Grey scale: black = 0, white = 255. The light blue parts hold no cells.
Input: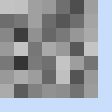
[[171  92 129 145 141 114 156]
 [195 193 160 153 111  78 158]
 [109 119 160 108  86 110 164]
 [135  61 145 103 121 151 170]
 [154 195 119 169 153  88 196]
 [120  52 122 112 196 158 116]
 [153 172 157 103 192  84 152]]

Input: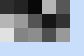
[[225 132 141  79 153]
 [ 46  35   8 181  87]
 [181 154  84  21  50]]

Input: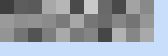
[[148 116  83 126 169 121 132  70 178 134 169]
 [ 62  93  90 168 182  74 201 105  73 163 137]
 [154 143 146 139 122 167 118 107 134 116 150]]

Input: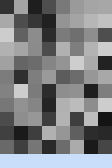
[[105  63 118  41 108 171  26  70]
 [ 50 164  30  78 121 154 165 167]
 [169  77  54  33 148 164 182 193]
 [205  97 140  44 123 111 142  78]
 [177 165 139  76 177 126 179 205]
 [161 101 108 133 148 206 171  34]
 [124  47 126 154  92 108 151 168]
 [130 205 123  44 142 145  30 126]
 [119 146 133  36 177 188 141 205]
 [ 76 142 151  61 179  62 189  20]
 [ 64  26  62 177 150  95  44  40]]

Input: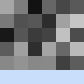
[[136 147 136 137  64  93]
 [166 125  18 102  71  89]
 [121  81  87  45 161 197]
 [ 24  86  59  67 193  76]
 [ 92 160  46 164 104 186]]

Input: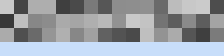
[[171  79 106 149 176 135 161  97  83  74 191 147 171  85  63 123]
 [201  68 174 174  63  74 122  86 141 142 144 106 188 200 203  77]
 [ 56 191 135 140 170 165 175 185 146 201 195 116  93 138  93 164]]
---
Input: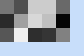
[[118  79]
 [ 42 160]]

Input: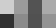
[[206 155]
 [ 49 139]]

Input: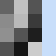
[[100 193]
 [139 185]]

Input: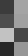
[[ 60 164]
 [ 77 160]]

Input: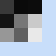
[[ 57  10]
 [ 20 119]]

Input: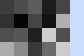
[[61 77]
 [49  5]]

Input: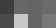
[[ 60 103]
 [ 75 199]]

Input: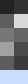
[[ 35  50]
 [ 94 218]]

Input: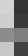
[[212  53]
 [207  58]]
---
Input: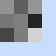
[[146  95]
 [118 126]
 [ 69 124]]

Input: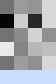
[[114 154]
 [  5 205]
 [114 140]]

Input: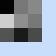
[[  4 120]
 [206 143]
 [ 83  26]]

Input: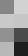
[[134 210]
 [201 198]
 [145  75]]

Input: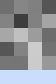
[[111 134]
 [131  61]
 [167 192]]

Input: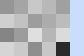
[[149 165]
 [207 194]
 [133 156]]

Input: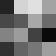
[[ 35 212]
 [ 72  90]
 [131 156]]
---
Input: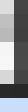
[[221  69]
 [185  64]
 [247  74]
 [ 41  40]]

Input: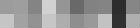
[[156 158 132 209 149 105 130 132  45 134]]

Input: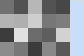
[[113  82 183  83  71]
 [ 60 225 108  94 210]]

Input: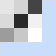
[[229 212  68]
 [156 200 254]]

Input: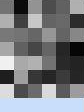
[[115  11 147  77  97 176]
 [120 116 102 150 100 135]
 [240 169 177 115  41  35]
 [220  75 107 217  90 156]]

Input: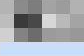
[[180 139 125 163 156 178]
 [208 131 108 155 158 152]]

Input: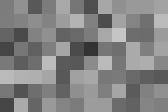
[[124 145  88 124 168 118  78 167 144 153 153 162]
 [100  74 130 144  99 105 124 168 197 109 108 155]
 [121  93 110 188  90  88 139 186 118 170 174 135]
 [120  83 110 127  98 143 154 127 165  91 129 144]]
